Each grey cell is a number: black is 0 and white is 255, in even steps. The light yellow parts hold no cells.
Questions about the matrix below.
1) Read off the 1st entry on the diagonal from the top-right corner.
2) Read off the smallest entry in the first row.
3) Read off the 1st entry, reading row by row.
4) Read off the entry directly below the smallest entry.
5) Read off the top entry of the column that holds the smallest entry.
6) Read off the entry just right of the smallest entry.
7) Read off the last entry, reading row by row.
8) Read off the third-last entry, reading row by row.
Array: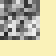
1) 99
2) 52
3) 138
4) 68
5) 84
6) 210
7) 196
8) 68

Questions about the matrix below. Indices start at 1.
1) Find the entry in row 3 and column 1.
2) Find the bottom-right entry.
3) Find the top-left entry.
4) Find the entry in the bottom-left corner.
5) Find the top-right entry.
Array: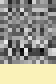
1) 181
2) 107
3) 210
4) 107
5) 123

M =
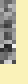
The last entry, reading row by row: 75
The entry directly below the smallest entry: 75
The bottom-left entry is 75
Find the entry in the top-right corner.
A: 143
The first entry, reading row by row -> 143
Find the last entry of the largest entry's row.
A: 243
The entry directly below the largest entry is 114
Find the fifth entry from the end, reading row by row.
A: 159
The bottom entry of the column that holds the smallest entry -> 200
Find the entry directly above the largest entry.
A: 114
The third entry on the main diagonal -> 129
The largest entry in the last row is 212
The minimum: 36

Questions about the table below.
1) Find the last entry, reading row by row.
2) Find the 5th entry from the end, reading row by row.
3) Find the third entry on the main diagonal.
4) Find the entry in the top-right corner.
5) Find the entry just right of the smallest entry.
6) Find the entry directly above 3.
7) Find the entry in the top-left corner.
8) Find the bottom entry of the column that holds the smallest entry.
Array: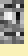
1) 96
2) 135
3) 151
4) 80
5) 177
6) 123
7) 165
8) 111

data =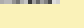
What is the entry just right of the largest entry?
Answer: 208
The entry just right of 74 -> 221
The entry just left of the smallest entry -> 196

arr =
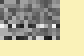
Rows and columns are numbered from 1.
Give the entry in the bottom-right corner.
72
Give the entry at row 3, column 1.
109
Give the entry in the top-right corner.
134
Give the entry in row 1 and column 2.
159
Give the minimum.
20
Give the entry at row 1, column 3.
159
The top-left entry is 72
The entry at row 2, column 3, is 134
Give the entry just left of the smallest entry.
32
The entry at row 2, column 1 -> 159
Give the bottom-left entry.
188
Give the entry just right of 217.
202
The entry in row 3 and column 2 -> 173

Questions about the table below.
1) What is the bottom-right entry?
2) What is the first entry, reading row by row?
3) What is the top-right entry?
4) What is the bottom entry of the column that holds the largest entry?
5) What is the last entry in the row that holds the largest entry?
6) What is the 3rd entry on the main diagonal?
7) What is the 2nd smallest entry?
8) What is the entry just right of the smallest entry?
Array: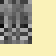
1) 65
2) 41
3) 164
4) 120
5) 53
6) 136
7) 26
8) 177
